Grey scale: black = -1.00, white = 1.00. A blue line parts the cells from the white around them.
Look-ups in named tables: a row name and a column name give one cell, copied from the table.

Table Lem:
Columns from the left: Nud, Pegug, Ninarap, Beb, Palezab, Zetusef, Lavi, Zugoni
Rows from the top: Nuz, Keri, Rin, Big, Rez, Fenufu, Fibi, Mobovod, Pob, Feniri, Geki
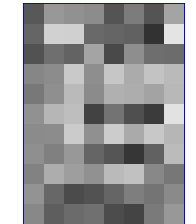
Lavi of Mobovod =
-0.24
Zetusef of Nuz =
-0.03
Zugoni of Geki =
0.19
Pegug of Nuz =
0.19
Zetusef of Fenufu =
-0.38
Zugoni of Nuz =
0.29
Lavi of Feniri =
-0.09
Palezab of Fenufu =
-0.10
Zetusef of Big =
0.34
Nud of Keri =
-0.21
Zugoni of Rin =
-0.15
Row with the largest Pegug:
Keri

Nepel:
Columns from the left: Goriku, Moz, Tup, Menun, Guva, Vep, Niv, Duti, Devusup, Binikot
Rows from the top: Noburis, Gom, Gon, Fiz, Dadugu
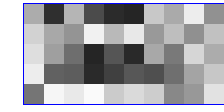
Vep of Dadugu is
0.71
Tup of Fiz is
-0.27
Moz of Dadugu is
0.93
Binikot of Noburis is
0.14
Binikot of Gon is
0.35
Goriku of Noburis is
0.35
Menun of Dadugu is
0.96
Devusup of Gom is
0.13
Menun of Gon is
-0.71
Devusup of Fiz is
0.29

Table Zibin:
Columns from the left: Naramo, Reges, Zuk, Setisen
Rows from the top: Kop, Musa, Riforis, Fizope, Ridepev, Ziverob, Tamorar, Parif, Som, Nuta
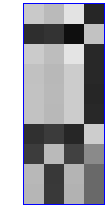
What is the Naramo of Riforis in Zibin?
0.59
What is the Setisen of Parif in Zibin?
0.08
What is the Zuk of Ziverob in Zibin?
0.60
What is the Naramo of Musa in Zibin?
-0.64
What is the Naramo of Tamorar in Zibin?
-0.62
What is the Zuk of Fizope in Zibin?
0.60
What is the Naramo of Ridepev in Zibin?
0.52
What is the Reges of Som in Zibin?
-0.56
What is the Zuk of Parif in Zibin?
-0.49
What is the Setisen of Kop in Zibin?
-0.70
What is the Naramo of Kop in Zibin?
0.58
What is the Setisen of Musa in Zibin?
0.52
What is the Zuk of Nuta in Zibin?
0.40
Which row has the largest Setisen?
Tamorar

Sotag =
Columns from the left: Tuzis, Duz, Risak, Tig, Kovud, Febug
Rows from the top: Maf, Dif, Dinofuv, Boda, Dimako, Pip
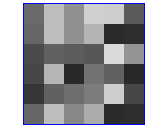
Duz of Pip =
0.48
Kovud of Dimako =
0.61
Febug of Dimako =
-0.44
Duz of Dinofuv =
-0.24
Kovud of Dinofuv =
0.71
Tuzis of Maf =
-0.17
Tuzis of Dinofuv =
-0.41
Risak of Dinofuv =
-0.28
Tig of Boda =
-0.10
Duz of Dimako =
-0.24
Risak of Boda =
-0.68
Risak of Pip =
0.06
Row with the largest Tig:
Maf

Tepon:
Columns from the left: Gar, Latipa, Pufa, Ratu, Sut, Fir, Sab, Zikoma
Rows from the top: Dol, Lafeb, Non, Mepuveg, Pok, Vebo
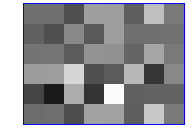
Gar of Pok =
-0.46
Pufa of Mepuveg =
0.68
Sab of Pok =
-0.22
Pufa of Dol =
-0.37
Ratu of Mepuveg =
-0.37
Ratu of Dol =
0.24

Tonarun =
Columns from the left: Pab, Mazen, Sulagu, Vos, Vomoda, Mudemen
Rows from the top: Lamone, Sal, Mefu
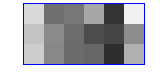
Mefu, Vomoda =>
-0.64
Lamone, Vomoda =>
-0.60
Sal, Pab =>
0.53
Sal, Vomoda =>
-0.47
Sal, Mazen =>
0.09
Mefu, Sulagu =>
-0.16
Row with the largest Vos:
Lamone

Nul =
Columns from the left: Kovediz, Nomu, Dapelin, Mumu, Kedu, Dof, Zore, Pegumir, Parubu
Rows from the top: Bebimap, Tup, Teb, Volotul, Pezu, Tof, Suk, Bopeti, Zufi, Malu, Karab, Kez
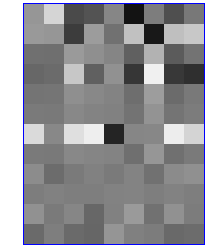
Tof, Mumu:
0.03
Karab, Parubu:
-0.03
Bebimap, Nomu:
0.67
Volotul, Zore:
0.88
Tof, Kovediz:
-0.04
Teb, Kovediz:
-0.12
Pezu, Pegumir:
-0.16
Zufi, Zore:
-0.11
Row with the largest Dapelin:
Suk

